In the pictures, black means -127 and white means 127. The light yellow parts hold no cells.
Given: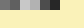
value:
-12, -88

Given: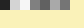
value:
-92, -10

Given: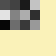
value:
-49, 25

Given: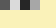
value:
-39, 39

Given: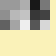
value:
26, 87

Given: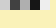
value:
79, 110

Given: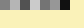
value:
1, -110

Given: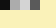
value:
-112, -37

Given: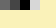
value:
-23, 87

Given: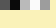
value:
-42, 29
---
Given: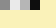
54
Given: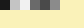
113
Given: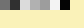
91
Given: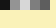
87
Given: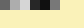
86
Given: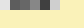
-24
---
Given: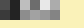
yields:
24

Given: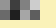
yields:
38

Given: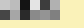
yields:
20

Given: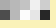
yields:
102

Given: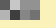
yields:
6

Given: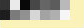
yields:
47

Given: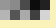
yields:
-64

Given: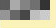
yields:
63

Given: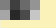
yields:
-53
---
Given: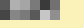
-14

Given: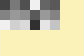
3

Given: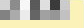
75

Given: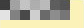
-42

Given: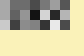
53

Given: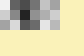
78

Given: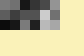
-14

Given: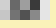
101

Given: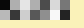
-8
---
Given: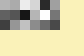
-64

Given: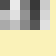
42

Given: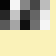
-38

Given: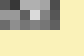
-19

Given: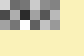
34

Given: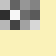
55

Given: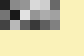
-61

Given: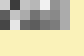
-57
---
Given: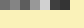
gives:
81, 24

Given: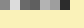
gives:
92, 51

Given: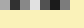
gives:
97, 41

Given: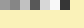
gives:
120, 87

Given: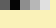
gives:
96, 55

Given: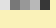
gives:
97, 56

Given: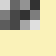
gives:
95, 84
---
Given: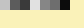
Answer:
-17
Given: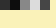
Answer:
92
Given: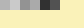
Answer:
-78
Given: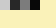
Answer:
-3
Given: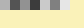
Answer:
0
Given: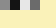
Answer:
103
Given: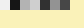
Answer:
19
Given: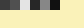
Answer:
7
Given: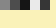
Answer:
106
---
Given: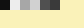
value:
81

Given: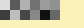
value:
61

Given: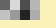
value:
66

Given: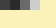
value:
-21

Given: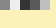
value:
63

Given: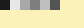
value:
63

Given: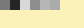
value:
54

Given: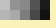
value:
53
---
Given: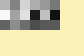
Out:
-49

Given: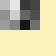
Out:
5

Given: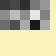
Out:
41

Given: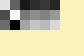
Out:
68

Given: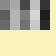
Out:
-13

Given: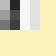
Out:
-65

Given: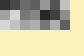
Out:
-8

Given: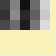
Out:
-98

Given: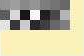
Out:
-64
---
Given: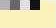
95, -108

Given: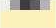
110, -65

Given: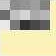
105, -77

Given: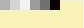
114, -123

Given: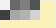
113, -64

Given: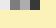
106, -71

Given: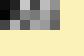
71, -124

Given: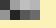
63, -91
